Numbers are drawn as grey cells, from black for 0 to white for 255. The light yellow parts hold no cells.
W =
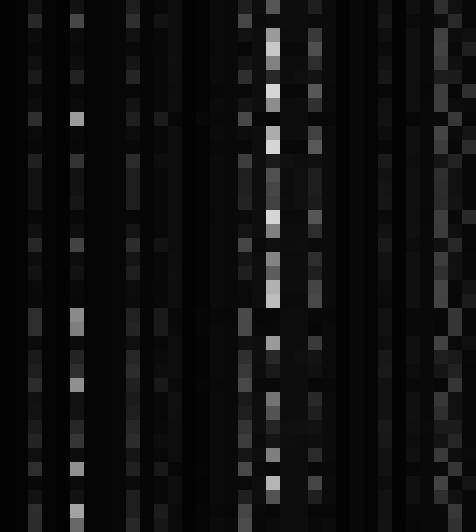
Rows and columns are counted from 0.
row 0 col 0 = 3
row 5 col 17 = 47
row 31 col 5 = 54
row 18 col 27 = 18
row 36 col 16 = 7
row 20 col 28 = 3
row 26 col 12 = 14
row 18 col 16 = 9
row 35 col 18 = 14
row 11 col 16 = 9
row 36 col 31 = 10
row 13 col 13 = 3
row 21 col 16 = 9
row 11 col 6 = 5
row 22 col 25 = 8
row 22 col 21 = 13
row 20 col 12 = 14
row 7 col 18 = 14
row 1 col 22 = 11
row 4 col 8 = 7
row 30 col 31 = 27
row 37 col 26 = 5
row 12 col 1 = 4
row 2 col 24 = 3
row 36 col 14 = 6
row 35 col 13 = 3
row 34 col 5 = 10
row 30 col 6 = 5
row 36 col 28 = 3
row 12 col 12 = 14
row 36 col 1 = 4
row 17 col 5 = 67
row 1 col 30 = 9
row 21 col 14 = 4
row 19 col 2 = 18
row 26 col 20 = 13
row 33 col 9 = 32
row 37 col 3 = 5
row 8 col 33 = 7

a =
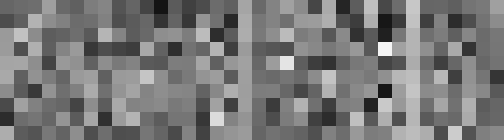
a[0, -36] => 102
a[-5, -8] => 183
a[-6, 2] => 142
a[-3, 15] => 162
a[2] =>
[154, 194, 140, 93, 98, 110, 89, 181, 132, 92, 105, 142, 146, 125, 188, 45, 92, 173, 121, 142, 187, 124, 133, 87, 138, 49, 90, 32, 118, 180, 111, 125, 95, 135, 107, 119]
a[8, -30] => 166
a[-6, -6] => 107
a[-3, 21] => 178
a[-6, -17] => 156
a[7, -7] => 184
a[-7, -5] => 101
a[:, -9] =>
[72, 23, 32, 244, 68, 144, 22, 201, 175, 128]
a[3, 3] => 95
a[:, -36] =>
[102, 77, 154, 155, 165, 169, 140, 74, 44, 173]
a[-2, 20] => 124
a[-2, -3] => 171
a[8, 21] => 141
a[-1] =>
[173, 92, 84, 120, 99, 142, 78, 110, 78, 80, 118, 101, 74, 131, 66, 139, 149, 155, 101, 114, 107, 99, 80, 129, 109, 153, 124, 128, 178, 188, 173, 76, 204, 83, 127, 137]
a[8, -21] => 219
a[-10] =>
[102, 107, 110, 159, 105, 96, 125, 133, 84, 101, 68, 20, 91, 64, 76, 108, 96, 165, 105, 131, 161, 139, 70, 170, 37, 93, 191, 72, 109, 199, 102, 103, 95, 116, 121, 160]
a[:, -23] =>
[64, 55, 125, 114, 124, 122, 133, 127, 117, 131]
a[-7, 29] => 180
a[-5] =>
[169, 96, 146, 124, 101, 154, 159, 96, 154, 156, 197, 143, 107, 122, 148, 157, 91, 159, 111, 106, 117, 106, 140, 195, 127, 130, 121, 144, 183, 189, 124, 183, 63, 146, 117, 53]
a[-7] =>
[155, 79, 176, 95, 132, 154, 56, 78, 67, 61, 168, 98, 46, 114, 102, 180, 63, 155, 93, 86, 79, 146, 136, 120, 131, 152, 88, 244, 161, 180, 143, 101, 170, 52, 108, 118]
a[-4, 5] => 128
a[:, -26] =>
[68, 103, 105, 168, 90, 197, 132, 134, 109, 118]
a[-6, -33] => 68
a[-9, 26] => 174

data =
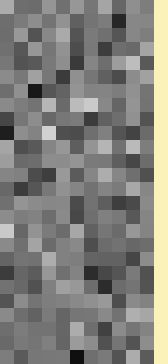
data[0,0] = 171
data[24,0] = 105
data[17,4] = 129
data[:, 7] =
[165, 124, 112, 61, 110, 96, 132, 136, 97, 128, 181, 121, 173, 132, 94, 128, 118, 108, 98, 72, 44, 153, 137, 65, 81, 122]
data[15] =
[140, 125, 130, 109, 138, 72, 111, 128, 121, 88, 133]
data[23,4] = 102
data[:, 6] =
[118, 116, 122, 121, 133, 118, 131, 202, 60, 111, 148, 122, 134, 114, 114, 111, 97, 78, 100, 44, 109, 144, 119, 110, 141, 111]
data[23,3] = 115
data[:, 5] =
[151, 96, 84, 77, 58, 144, 148, 187, 123, 76, 94, 148, 91, 133, 75, 72, 167, 137, 126, 131, 152, 137, 118, 172, 155, 15]
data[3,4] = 146
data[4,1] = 83
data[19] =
[60, 102, 92, 151, 112, 131, 44, 72, 85, 122, 81]
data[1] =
[110, 123, 141, 116, 146, 96, 116, 124, 39, 135, 134]
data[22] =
[138, 110, 98, 123, 101, 118, 119, 137, 114, 175, 166]
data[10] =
[165, 79, 89, 133, 151, 94, 148, 181, 114, 186, 125]
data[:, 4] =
[112, 146, 170, 146, 142, 59, 99, 106, 119, 79, 151, 140, 153, 145, 136, 138, 108, 129, 129, 112, 160, 129, 101, 102, 101, 121]
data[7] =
[138, 125, 115, 182, 106, 187, 202, 136, 101, 148, 115]
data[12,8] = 134
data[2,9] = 135
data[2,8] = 85
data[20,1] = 104
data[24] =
[105, 121, 117, 128, 101, 155, 141, 81, 117, 83, 141]
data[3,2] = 151
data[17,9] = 103
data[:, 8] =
[102, 39, 85, 110, 157, 76, 125, 101, 110, 84, 114, 94, 134, 123, 62, 121, 107, 114, 98, 85, 108, 78, 114, 139, 117, 83]
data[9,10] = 107

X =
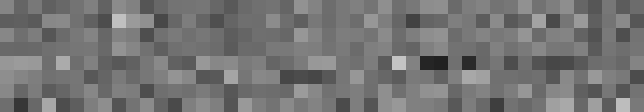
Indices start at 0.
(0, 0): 133
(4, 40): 74
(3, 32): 114
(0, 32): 106
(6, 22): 136
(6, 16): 87
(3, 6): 119
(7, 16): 85
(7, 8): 84
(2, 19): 110
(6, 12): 116
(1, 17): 111
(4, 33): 42
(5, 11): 128
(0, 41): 102
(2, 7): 103
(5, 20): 71
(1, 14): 101
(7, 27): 143
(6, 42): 84
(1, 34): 92
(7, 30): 127
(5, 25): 151
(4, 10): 119
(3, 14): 113
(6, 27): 143
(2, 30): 142
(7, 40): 169
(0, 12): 115
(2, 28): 109
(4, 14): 152
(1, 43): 116
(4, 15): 135
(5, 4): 116
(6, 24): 120
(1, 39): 74
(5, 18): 136
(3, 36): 114
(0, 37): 145

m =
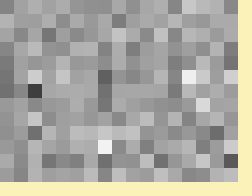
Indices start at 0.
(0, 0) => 132
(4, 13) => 143
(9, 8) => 186
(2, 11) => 193
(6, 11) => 165
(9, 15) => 109
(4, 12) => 126
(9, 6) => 184
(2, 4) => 159
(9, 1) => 156
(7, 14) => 217
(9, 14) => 137
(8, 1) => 166
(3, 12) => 146
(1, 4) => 141
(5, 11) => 181
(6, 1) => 135
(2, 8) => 195
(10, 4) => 155
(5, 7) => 96
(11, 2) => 177
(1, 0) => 179
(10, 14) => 127
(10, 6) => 173
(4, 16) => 116
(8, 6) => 151
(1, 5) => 170
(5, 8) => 148
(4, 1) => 161
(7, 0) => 153
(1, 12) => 182
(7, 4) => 156
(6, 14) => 161
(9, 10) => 148
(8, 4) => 159

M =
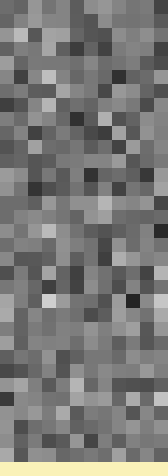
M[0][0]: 109
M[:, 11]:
[68, 90, 115, 66, 76, 150, 79, 136, 130, 127, 133, 121, 153, 162, 70, 106, 41, 113, 135, 180, 115, 198, 170, 150, 106, 132, 126, 96, 194, 100, 145, 123, 98]
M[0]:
[109, 100, 150, 116, 132, 92, 141, 150, 132, 117, 122, 68]
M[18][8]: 174
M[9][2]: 65
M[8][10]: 140
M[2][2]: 87
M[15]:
[109, 130, 138, 128, 117, 100, 147, 159, 110, 104, 100, 106]
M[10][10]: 109
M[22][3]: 111
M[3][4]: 95
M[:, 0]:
[109, 101, 149, 98, 157, 134, 110, 63, 126, 102, 83, 96, 155, 146, 109, 109, 141, 110, 136, 79, 119, 165, 170, 126, 158, 95, 72, 148, 58, 146, 148, 141, 169]
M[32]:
[169, 87, 144, 141, 103, 111, 121, 110, 160, 106, 134, 98]
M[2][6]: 85
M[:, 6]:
[141, 84, 85, 99, 134, 120, 121, 100, 90, 73, 91, 133, 50, 85, 144, 147, 93, 114, 115, 132, 141, 111, 76, 147, 140, 119, 120, 102, 147, 124, 106, 69, 121]
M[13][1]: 116
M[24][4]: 130
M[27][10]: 77
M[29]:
[146, 136, 152, 124, 170, 90, 124, 118, 133, 85, 135, 100]
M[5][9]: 98
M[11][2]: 85
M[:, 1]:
[100, 130, 186, 127, 101, 65, 124, 84, 107, 131, 100, 102, 140, 116, 109, 130, 116, 130, 87, 123, 129, 126, 99, 99, 96, 118, 83, 165, 137, 136, 77, 97, 87]
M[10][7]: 110
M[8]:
[126, 107, 147, 132, 104, 49, 90, 176, 82, 99, 140, 130]
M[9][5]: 100
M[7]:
[63, 84, 133, 181, 96, 111, 100, 128, 137, 121, 75, 136]
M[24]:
[158, 96, 132, 128, 130, 110, 140, 123, 94, 123, 86, 106]
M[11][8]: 154
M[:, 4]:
[132, 132, 160, 95, 120, 131, 165, 96, 104, 123, 105, 121, 89, 91, 119, 117, 141, 145, 143, 99, 101, 155, 123, 129, 130, 80, 84, 125, 113, 170, 135, 90, 103]
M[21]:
[165, 126, 95, 207, 155, 115, 111, 81, 156, 36, 138, 198]
